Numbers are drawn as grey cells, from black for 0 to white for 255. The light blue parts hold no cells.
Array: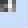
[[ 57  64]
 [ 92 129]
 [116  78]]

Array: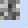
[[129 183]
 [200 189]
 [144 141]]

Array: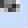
[[ 66 136]
 [ 70 116]
 [213 176]]

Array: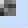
[[213 109]
 [155  86]
 [ 79 136]]

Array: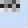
[[189 149]
 [ 35 123]
 [233 199]]

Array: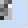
[[188 122]
 [142  69]
 [ 92 122]]
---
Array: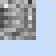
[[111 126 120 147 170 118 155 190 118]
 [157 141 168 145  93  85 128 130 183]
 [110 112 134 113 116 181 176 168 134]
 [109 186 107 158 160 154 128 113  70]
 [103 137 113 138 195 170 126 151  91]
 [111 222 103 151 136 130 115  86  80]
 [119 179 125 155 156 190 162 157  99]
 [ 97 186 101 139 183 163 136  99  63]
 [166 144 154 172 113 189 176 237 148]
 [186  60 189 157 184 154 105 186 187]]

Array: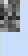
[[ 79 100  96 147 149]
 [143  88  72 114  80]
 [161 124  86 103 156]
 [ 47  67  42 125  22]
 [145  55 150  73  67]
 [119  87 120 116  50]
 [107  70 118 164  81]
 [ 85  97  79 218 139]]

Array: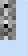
[[142 103 206 123]
 [129 131  73  92]
 [132  67 131 105]
 [112 169   5 129]
 [161 156 226 170]
 [ 91 156 113 159]
 [123 117 207  98]
 [116 152 186 109]
 [151 104  12 162]
 [117 127 192 175]]

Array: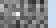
[[ 89 151  80 125 130  74 119  51  86  93 129  97]
 [137  75 126 156  74 126 151  61 137 112 108 123]
 [101 135 132  83 107  90  89 141 113 112 124  84]
 [136 127 144 118 134 144 101 246 181 136 142 110]
 [139  75 155  96  84 142 111 115 119 128 150 176]
 [158 110 185  89 112 172 102 166 103 137  85 189]
 [143  41 125  52  69 140  92 137 146 138 147 121]]

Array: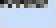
[[184 104  59 169 147  85 214  90 220  48 203 140]
 [ 68 123 103  63  86  72  33  82  77 131  61  17]]

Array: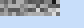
[[113 218 155 152 181 173 172 179 159 132 114 179 129 166 149]
 [217 182 201 114  82 211  99  83 119 155  91  89  92 154  99]
 [ 83 102  97 162 173  87 165 179 157 135 178 176 177 131 173]
 [182  23 128 129  80 102  94  84 116 174 173  88 153 102 127]]
